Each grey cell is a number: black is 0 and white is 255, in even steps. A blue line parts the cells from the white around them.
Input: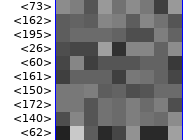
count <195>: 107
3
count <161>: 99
4
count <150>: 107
2
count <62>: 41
3
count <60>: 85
3

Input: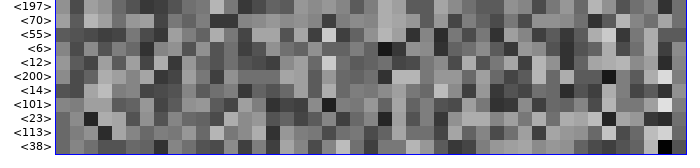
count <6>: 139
5
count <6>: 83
6
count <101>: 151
3
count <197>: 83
3

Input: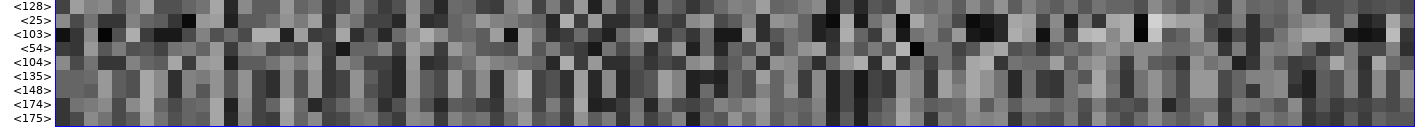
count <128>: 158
4
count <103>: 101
4
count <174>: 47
1
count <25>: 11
5
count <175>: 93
10
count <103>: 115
4

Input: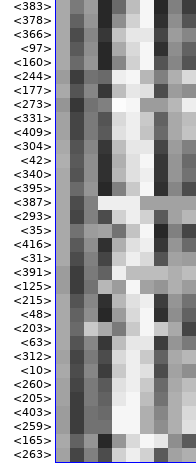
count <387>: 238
3
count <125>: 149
1
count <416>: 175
1
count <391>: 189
4
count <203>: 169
3
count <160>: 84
2

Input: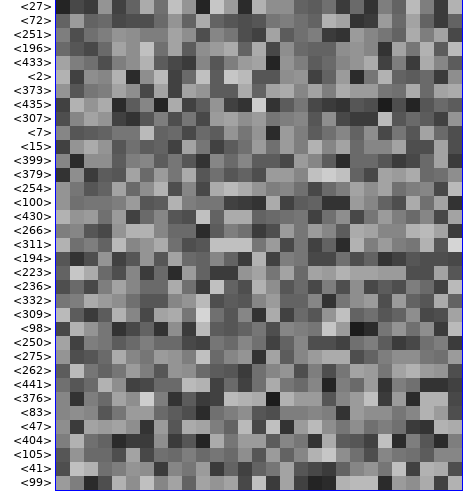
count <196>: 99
3
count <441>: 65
4
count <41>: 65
2
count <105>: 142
2
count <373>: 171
5
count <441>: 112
3
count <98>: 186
2

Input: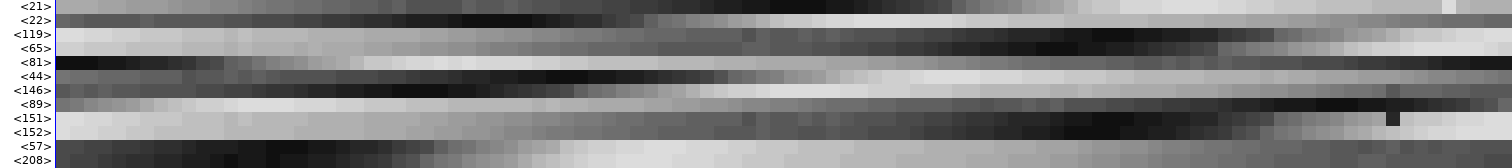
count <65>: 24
4
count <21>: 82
6

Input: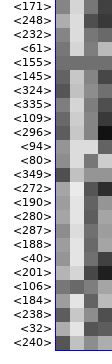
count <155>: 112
4
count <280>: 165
2
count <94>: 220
2

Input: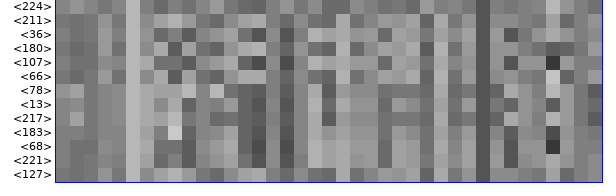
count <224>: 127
8
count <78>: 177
0
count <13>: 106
3

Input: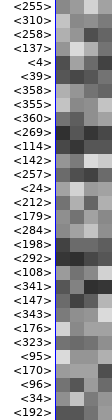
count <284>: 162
1
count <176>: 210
1
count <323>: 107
1
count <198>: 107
2
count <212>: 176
2

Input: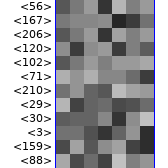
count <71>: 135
2
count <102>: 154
3

